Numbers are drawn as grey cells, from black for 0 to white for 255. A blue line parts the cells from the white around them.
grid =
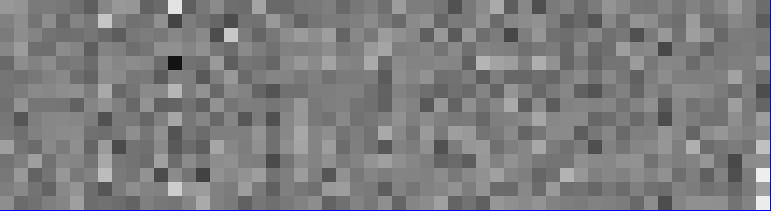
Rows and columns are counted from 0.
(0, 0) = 152
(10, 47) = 150
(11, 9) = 115
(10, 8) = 75
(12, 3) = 117
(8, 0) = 118
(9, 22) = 132
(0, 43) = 148
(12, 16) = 136
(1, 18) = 114
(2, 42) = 135
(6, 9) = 117
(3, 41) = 139
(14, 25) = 131
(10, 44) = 117
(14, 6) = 109
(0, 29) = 125
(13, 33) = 125
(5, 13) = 126
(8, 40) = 138
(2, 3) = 115
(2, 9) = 120
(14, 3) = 127
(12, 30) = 129
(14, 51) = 143
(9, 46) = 127
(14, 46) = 141
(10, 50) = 108
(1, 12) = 68
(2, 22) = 141
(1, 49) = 155
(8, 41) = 139
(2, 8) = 93
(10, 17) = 125
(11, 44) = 145
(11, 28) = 143
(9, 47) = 149
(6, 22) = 125

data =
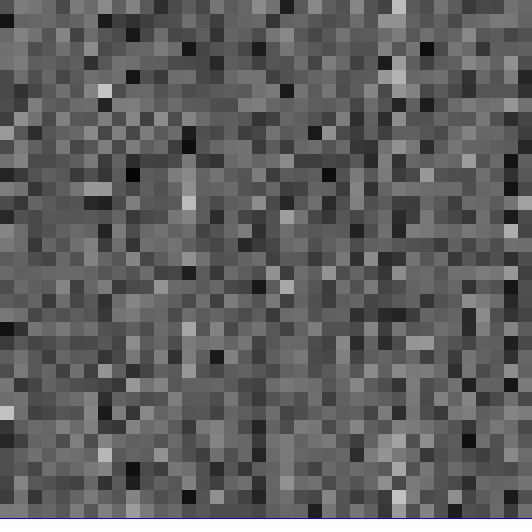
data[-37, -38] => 81
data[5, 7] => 103
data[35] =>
[61, 114, 54, 96, 80, 101, 121, 97, 85, 131, 99, 79, 89, 17, 83, 144, 84, 66, 36, 101, 110, 77, 71, 133, 84, 61, 81, 59, 194, 125, 74, 80, 142, 69, 92, 104, 27, 79]
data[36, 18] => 71
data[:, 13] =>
[92, 111, 75, 22, 73, 110, 77, 91, 133, 29, 14, 120, 136, 143, 187, 131, 108, 95, 145, 31, 102, 74, 108, 166, 123, 125, 151, 98, 90, 85, 57, 78, 79, 111, 129, 17, 79]
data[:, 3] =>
[104, 105, 84, 88, 97, 103, 88, 94, 74, 85, 79, 74, 95, 77, 90, 88, 82, 101, 69, 103, 91, 58, 91, 103, 76, 62, 101, 99, 80, 71, 102, 104, 93, 110, 82, 96, 102]
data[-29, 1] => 143
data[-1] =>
[122, 123, 97, 102, 87, 123, 86, 128, 105, 156, 122, 96, 105, 79, 88, 76, 77, 78, 71, 94, 104, 102, 31, 118, 83, 118, 96, 55, 153, 80, 131, 80, 29, 80, 74, 106, 60, 111]
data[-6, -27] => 84
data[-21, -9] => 124
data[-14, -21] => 100
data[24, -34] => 89
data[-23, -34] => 81
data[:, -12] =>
[83, 84, 92, 82, 90, 91, 133, 108, 96, 94, 51, 41, 88, 49, 80, 89, 78, 96, 139, 76, 121, 69, 69, 132, 98, 93, 138, 92, 102, 68, 95, 99, 124, 100, 103, 81, 96]
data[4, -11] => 28
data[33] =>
[79, 89, 70, 110, 93, 105, 120, 131, 75, 16, 74, 62, 118, 111, 81, 42, 85, 55, 93, 98, 120, 86, 67, 105, 94, 107, 100, 90, 167, 82, 118, 83, 107, 94, 77, 80, 74, 98]
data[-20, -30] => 110
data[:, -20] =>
[139, 104, 76, 28, 64, 115, 113, 126, 52, 70, 59, 101, 124, 78, 140, 59, 48, 58, 108, 78, 24, 83, 93, 114, 67, 60, 85, 66, 57, 81, 36, 58, 36, 93, 49, 36, 71]
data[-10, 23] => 85
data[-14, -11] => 62
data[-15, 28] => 35
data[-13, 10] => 91
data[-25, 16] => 92
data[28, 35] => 74
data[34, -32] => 103
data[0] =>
[81, 124, 118, 104, 73, 122, 107, 138, 95, 131, 89, 46, 75, 92, 72, 117, 92, 102, 139, 114, 30, 89, 136, 94, 82, 134, 83, 67, 189, 90, 78, 115, 91, 58, 72, 71, 113, 103]
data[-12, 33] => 116
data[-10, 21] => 114
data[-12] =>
[93, 113, 88, 62, 102, 90, 92, 53, 73, 119, 77, 126, 49, 125, 94, 27, 129, 90, 60, 95, 109, 120, 74, 71, 127, 67, 93, 101, 87, 103, 63, 96, 61, 116, 98, 89, 49, 103]
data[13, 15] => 99
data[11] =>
[113, 131, 74, 74, 83, 94, 121, 60, 98, 45, 66, 65, 74, 120, 60, 51, 104, 114, 101, 108, 138, 62, 62, 71, 66, 87, 41, 126, 50, 102, 97, 108, 102, 156, 83, 106, 19, 95]
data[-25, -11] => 122
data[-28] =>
[153, 87, 45, 85, 96, 103, 137, 70, 128, 71, 124, 90, 107, 29, 79, 72, 95, 62, 70, 115, 89, 97, 25, 145, 74, 60, 94, 64, 96, 96, 85, 74, 106, 130, 103, 104, 88, 62]
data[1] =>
[19, 100, 102, 105, 92, 99, 118, 26, 62, 49, 63, 76, 80, 111, 86, 63, 96, 101, 104, 53, 99, 102, 86, 78, 84, 109, 84, 145, 144, 98, 83, 97, 73, 103, 107, 121, 119, 100]
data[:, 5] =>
[122, 99, 66, 90, 94, 89, 84, 107, 87, 103, 71, 94, 58, 117, 84, 86, 106, 111, 81, 105, 64, 71, 93, 99, 72, 90, 112, 79, 108, 82, 106, 127, 110, 105, 66, 101, 123]
